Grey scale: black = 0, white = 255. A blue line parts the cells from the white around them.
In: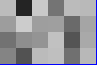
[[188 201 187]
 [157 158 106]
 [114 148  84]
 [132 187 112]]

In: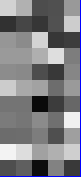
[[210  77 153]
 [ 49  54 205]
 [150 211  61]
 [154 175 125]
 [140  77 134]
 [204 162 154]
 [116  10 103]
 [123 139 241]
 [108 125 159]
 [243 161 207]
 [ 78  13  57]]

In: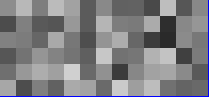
[[141 126 162 137  98 190 136]
 [ 76  89 152 181 122  46 150]
 [129 102 119 148 103  42 120]
 [ 86 149 116 199 118 195 123]
 [111 173 208 145 135 166  89]
 [167 127 170 106 158 113 105]]

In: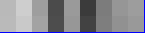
[[185 158 154 124 157]
 [186 163 151 126 153]]

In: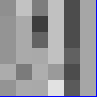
[[143 125  76]
 [148  61  76]
 [148  99  76]
 [148 169  97]
 [172 174  76]
 [148 169  90]]

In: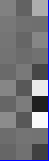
[[129 173]
 [120 111]
 [117 134]
 [115 113]
 [106  70]
 [134 234]
 [102  31]
 [140 250]
 [109 115]
 [102  64]]

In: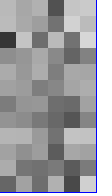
[[185 177 197]
 [187 158 210]
 [ 53 109 114]
 [142 169 100]
 [171 173 168]
 [161 126 165]
 [124 151 106]
 [147 121  85]
 [181 154 195]
 [162 157 167]
 [172 113  91]
 [102 110  73]]

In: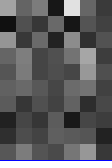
[[163 124 225  58]
 [ 16  55  22  65]
 [149 106 140  82]
 [101  69 115  61]
 [ 85  69  70  79]
 [ 97  88 107  65]
 [ 91  80  98  72]
 [ 33  54  25  61]
 [ 47  67  90  34]
 [ 87  84 118  56]]
